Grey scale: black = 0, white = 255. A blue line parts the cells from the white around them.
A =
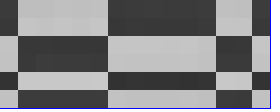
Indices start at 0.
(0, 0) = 59
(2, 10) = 197
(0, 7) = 59
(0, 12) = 192
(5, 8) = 192
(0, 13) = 191
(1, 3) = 196
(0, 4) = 191
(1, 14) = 57
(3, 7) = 194
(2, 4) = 55
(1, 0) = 56
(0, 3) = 192
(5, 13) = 58
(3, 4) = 59
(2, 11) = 194
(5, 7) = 192
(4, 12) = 200
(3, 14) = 194
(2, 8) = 197
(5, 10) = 193
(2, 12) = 55
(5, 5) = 60
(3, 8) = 194
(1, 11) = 58
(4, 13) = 199
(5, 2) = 60
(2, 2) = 56
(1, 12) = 196
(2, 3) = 55

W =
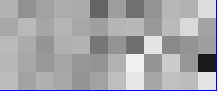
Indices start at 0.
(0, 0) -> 177
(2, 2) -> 149
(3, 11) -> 25
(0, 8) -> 147
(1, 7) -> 184
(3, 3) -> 165
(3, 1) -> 168
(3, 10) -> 150
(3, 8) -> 149
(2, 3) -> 176
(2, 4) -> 179
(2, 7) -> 111
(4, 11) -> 228
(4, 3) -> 167
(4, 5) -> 162
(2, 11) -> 158
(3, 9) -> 204
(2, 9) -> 137

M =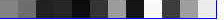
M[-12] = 130
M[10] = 158
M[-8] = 12

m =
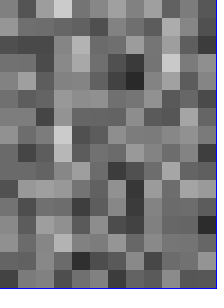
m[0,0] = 128
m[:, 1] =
[84, 111, 73, 112, 159, 93, 125, 109, 69, 106, 152, 78, 92, 107, 97, 123]
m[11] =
[115, 78, 112, 109, 62, 93, 135, 59, 131, 107, 109, 92]
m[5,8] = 145
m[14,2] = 136
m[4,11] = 133
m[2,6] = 111
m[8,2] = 93
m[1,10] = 134
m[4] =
[130, 159, 93, 130, 132, 97, 66, 41, 131, 161, 92, 133]
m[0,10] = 124
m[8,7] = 153
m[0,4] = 116
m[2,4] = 179
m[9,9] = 166
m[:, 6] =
[160, 130, 111, 80, 66, 112, 99, 142, 107, 60, 145, 135, 76, 149, 89, 60]
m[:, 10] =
[124, 134, 94, 123, 92, 103, 165, 145, 131, 100, 164, 109, 101, 116, 113, 86]
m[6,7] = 141
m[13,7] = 103
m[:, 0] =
[128, 150, 79, 113, 130, 112, 125, 145, 106, 106, 81, 115, 137, 144, 100, 67]
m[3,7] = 58
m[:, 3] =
[203, 102, 133, 137, 130, 152, 147, 203, 183, 135, 152, 109, 144, 179, 107, 78]
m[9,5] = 108
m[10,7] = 55
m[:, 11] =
[87, 80, 60, 143, 133, 74, 101, 122, 62, 95, 154, 92, 44, 102, 148, 87]
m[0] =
[128, 84, 157, 203, 116, 135, 160, 129, 159, 97, 124, 87]
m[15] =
[67, 123, 129, 78, 112, 129, 60, 99, 90, 139, 86, 87]
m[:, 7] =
[129, 111, 156, 58, 41, 117, 141, 124, 153, 80, 55, 59, 66, 103, 137, 99]
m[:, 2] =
[157, 109, 73, 75, 93, 100, 69, 124, 93, 99, 159, 112, 158, 134, 136, 129]
